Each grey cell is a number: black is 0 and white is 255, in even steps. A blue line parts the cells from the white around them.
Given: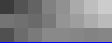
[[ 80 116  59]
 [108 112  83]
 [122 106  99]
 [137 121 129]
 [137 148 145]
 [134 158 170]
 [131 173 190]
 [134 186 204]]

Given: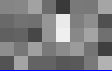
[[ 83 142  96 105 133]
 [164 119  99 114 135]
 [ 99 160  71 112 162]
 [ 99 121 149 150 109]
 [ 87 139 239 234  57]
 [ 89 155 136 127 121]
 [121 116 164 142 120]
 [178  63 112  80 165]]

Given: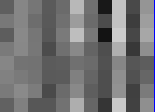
[[ 97 122 129 134 122  93 120  95]
 [128 138 122 115 136 137 134 134]
 [ 87 124 115 114 119 118 109 118]
 [ 87  74  90  91  76  87  89  90]
 [114 107  91  93 112 122 112 107]
 [174 137 128 112 137 190 156 184]
 [102  94 101 107 100 120 107 112]
 [ 53  78  78  81  78  19  76  24]
 [201 146 143 134 175 204 194 194]
 [ 65  64  81  86  56  71  61  73]
 [143 123 102  93 143 167 158 149]]

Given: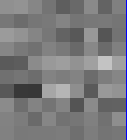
[[129 130 139  88 112  90 134 155 119 144]
 [121 124 110  56 117  93 121 147 108 147]
 [122 106 131  55 109 139 113 133 118 134]
 [122 134 116 166 131 153 130 119 121 116]
 [124 114 132 181 125 158 121  99 132  94]
 [111 118  84 142 131 146 105  88 117 105]
 [125 128 139  90 108 160 136 152 120 138]
 [116 113  97 153 125 195 107  85 121  99]
 [119 142  98 147 134 161 128 115 117 128]]

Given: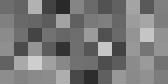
[[141  98 143 139 128 109]
 [131 169  75 112 105 100]
 [138 206 148  68 102 178]
 [140 160  92 114  92  67]
 [174 136  50 103 163  41]
 [ 72 113 111 110  96 133]
 [ 45 111  86 155 122 106]
 [ 96  78 198  81 127  82]
 [152  93  66 106 103  97]
 [138 139 152 148 156 164]
 [145 154 117 197 166  89]
 [125 114 148 146 125 127]]

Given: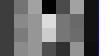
[[ 61  61  61  61]
 [139 123 137 116]
 [150 150 150 162]
 [ 79 204 220   1]
 [ 48 118 118  75]
 [148 108 105 162]
 [ 14  18  18  18]]

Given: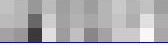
[[163 186 194]
 [152 181 182]
 [ 58 104 152]
 [223 205 187]
 [156 162 159]
 [192 178 174]
 [135 167 157]
 [163 180 181]
 [202 196 201]
 [202 175 181]
 [247 224 193]
 [167 174 159]]

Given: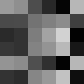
[[ 51 148  55  42  74 155]
 [ 44 140  50  50  75 143]
 [134  79 131 125 115  77]
 [152  48 148 163 128  40]
 [194   3 185 210 140   5]
 [ 14 183  23   2  63 183]]

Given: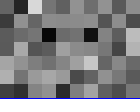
[[ 64 176 165  90  91  59 100]
 [ 49 116 146 169 107 145  36]
 [132 154 126  84 117 101 216]
 [145 167 113  92   7 140 117]
 [ 43 154 133 160 107 138  96]
 [127  74 160 139 114 139 146]
 [163  99 198 135  16 142 110]
 [ 96 145 101 119 131  84 146]
 [ 77 120 136  69  93 141  89]
 [119  90 105 179 188  76 141]]
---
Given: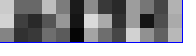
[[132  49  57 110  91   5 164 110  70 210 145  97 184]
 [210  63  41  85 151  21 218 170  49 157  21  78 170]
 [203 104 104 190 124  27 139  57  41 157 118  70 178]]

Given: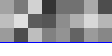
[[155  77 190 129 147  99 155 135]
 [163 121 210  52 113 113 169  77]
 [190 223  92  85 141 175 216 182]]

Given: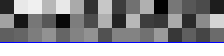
[[162  21 119  87   8 125  75 176  35 184  61  55 170  42 139 213]
 [ 95 101 125 146 101 131 146  81 131 131 113 154  55  95  69 107]
 [ 35 232 240 184 232 170  49 199  61 113 176   2 119  87  75  29]]

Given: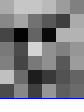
[[ 69   3 100  10 179 179]
 [128  69 121 144  88 156]
 [121  75 212 144 128 150]
 [192 107  29  57  82 100]
 [ 75 136  63 150  94 107]
 [136 164 114  88  63 171]
 [171 198 198 186 156 128]]

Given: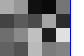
[[ 98  83 186 124 131]
 [ 67  91  75 165  44]
 [110 138 192  29 224]
 [172 151  16  10 117]]

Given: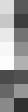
[[137  48]
 [199  62]
 [ 74  81]
 [220  88]
 [233 115]
 [247 143]
 [102 150]
 [253 177]]
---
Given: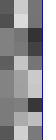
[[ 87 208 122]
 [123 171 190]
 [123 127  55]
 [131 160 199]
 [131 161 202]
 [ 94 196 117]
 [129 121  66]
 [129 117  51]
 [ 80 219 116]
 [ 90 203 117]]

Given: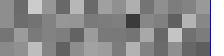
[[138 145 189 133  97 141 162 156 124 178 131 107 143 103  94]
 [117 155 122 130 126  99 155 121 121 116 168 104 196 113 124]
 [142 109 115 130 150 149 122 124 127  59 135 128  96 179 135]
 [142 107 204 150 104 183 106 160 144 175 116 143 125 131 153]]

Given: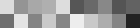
[[111 228 132 201 134 237 201 173 133  35]
 [220 148 168 175 221  86 105 136  84  98]]

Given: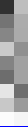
[[252 245]
 [200 154]
 [229 110]
 [109 162]
 [131 161]
 [202 144]
 [134 171]
 [116 172]
 [ 49 190]]

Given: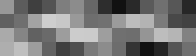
[[174 191 157  98  63  79 122 140 109  52  17  36  85 112]
 [170 133  97 106 157 204 203 158 112 110 149 189 181 130]
 [ 96 111 163 206 200 153 110 113 155 189 179 123  72  66]
 [152  92  63  83 126 140 103  45  17  41  90 112  87  39]]

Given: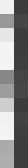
[[174  61]
 [171  61]
 [244  63]
 [241  66]
 [206  60]
 [157  71]
 [135  69]
 [244  63]
 [244  62]
 [230  60]
 [152  70]
 [240  61]]

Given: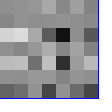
[[100 110 146  69 146 107  70]
 [144 143 152 151 132 147 143]
 [187 190 112 192  47 156 185]
 [144 135 151 173 135 162 130]
 [211 219 168  92  17 142  88]
 [135 146 142 143 146 142 138]
 [143 146 150 168 136 159 131]]
